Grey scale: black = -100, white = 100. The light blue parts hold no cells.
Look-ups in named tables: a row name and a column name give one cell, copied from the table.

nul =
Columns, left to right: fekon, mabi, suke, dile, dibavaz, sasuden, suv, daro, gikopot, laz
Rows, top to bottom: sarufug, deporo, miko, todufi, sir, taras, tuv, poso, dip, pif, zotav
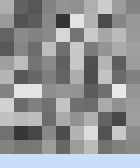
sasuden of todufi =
57
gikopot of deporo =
5
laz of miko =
21
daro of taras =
52
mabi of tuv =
78
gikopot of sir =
-27
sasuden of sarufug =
13
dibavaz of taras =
-22
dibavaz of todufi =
-13
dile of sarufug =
2

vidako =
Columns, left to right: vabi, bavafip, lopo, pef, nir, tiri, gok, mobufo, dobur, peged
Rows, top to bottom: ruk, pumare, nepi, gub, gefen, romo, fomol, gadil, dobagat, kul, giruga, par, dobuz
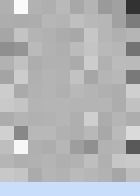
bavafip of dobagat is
41
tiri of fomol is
44
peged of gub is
-10
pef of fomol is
41
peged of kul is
71
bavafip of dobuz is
54
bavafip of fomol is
33
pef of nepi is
39
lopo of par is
39
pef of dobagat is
40
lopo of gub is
46
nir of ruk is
45
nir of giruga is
43
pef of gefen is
39
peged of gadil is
51
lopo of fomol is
40
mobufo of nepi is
43
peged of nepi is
42
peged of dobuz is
48
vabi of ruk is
38

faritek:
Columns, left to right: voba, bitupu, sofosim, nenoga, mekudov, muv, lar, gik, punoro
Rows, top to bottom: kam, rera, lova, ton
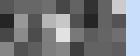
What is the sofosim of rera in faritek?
-34
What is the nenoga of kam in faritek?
-13
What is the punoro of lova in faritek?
-13
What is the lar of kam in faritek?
-61
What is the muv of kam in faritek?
-22
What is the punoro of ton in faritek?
-27
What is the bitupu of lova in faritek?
9
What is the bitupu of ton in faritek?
-36
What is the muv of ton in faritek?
-51
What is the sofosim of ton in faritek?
-26
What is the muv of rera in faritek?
-37
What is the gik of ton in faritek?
-22
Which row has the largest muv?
lova

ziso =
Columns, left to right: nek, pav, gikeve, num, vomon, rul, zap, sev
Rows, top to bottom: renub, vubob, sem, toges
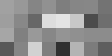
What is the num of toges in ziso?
-1
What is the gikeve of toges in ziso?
65
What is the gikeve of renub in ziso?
4
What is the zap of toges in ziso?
-3
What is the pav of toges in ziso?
4
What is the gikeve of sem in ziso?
20
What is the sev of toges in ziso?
-26
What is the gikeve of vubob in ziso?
-19
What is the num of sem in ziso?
6
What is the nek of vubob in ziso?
24
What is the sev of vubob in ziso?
-14
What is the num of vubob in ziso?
73
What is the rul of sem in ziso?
13
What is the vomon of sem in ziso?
16
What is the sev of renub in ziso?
-10
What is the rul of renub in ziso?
5
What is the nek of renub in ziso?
26

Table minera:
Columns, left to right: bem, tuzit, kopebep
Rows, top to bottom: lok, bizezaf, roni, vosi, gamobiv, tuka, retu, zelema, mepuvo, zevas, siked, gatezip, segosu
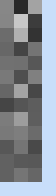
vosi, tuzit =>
-47
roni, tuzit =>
39
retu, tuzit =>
29
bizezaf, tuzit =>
57
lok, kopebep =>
28
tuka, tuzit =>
-38
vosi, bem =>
-19
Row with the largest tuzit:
bizezaf

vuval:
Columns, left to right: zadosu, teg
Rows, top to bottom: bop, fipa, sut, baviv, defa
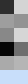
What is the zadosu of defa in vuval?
33
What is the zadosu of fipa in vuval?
24
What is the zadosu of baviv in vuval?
-95
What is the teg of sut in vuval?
68
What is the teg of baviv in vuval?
-14
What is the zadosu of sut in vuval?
7
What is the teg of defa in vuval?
42
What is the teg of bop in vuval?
66
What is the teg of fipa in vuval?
15
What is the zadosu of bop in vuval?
-64
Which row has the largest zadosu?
defa

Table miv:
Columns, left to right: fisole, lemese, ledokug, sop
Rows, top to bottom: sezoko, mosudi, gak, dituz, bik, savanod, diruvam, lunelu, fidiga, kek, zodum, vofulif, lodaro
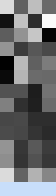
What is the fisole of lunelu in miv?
0
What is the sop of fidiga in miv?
-64
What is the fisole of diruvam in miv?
-36
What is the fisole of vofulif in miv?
11
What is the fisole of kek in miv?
-41
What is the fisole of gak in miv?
-27
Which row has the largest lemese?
mosudi

